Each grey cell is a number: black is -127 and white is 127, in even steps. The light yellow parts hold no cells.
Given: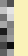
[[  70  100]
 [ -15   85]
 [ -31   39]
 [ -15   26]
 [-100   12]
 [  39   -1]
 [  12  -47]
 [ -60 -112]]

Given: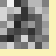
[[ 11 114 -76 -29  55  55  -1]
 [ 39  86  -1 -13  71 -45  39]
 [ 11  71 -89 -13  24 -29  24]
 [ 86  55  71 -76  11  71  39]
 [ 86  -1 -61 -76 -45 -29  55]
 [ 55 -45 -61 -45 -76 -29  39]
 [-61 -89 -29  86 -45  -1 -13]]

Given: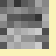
[[-51  61  35  49  61  75 -51]
 [-38  49  35  49  49  75 -38]
 [ 35  19  61  19  19 -10 -10]
 [-10   6  19   6 -10   6  19]
 [-51 -10 -76 -38 -22  35   6]
 [  6 -22   6 -10 -22 -22  35]
 [ 35 -38 -38 -51 -51 -76  49]]

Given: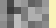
[[ 23 -18  61  -3  47  47  -3]
 [ 11 -30  61  35 -18  -3  11]
 [ 11 -55  35  23 -30 -18  23]
 [ 11 -69 -43  -3  47  23  35]]

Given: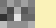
[[-11  32   1  32   1]
 [ 60  16  16  16  46]
 [-78 -39 101 -23 -23]
 [  1 -53  46 -39 -11]]

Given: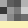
[[-71  23  -4  78]
 [ 65   9 -33 -17]
 [ 38 -33 -45  50]]

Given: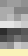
[[100 100  88  74]
 [ 43  59  29  59]
 [ 43  43   3   3]
 [ 16  29  29  16]
 [ 29  16  74  59]
 [-55 -39 -11 -27]
 [-82 -55 -55 -39]]

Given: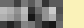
[[  60   47   18   60  -76  -20   18   75  -49]
 [  47   32    5   47 -104  -49   18   47  -36]
 [ -20  -20  -63   -7  -36    5  -76  -36  -36]
 [ -63  -92  -63    5   -7  -49  -92 -104  -20]]
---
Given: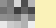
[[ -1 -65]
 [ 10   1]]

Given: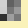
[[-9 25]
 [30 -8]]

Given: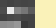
[[106   4]
 [-56 -53]]

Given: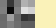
[[-117    0]
 [  31  -23]]

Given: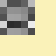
[[18 17]
 [34 33]]

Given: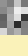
[[ 31 109]
 [ 44  93]]

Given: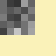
[[-40 -24]
 [-56 -65]]
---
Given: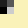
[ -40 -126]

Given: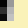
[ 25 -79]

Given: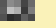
[-21 -69 -74]

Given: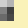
[52  0]

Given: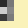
[-7 77]

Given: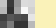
[ 89 119 -50  -4]

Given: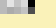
[-125   67]
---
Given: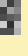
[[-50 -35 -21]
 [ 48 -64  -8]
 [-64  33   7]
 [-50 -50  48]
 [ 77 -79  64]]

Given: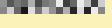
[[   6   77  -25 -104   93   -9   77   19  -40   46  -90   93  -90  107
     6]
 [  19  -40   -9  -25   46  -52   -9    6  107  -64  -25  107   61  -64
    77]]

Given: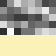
[[-80 120 -80 -11 -11  60  92  76]
 [-26 -41 -68 -68 -41 -56  18  76]
 [ 18 -26 -11  30  76  60 107   4]
 [ 92  30   4  44 -26 -11 -11 -56]
 [-68  18  92  44  60  18 -56 -41]]

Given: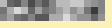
[[ 58 -25 -39   4 -52 -11 -39   4  58  58  73  73  32  17   4]
 [  4  32 -11 -25   4 -39 -39  44  44  89  44  17  17 -25  17]
 [-11  44  89  58 -25  32 -11   4  32  58  17  44 -11 -68   4]]

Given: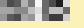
[[ 22 -36 -51  37  22 106  -6 -67 -67  79]
 [  9 -51 -36  49  -6 118 -22 -51 -96  93]
 [ 37  37   9   9  63  93 -22  63  63 -22]]

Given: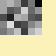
[[   6   94  -66  -51    6   37]
 [  37  -37  -21   80  -21   21]
 [  37   52   21  -66   -8 -122]
 [ -51  -93   52   37  -37  -51]
 [  -8   21   65  -66   52   80]]

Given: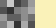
[[  0  57 -76  42 -46]
 [-15  73 -61 -31  26]
 [ 26 -31 -31  14 -15]
 [-46 -76   0  14  42]]
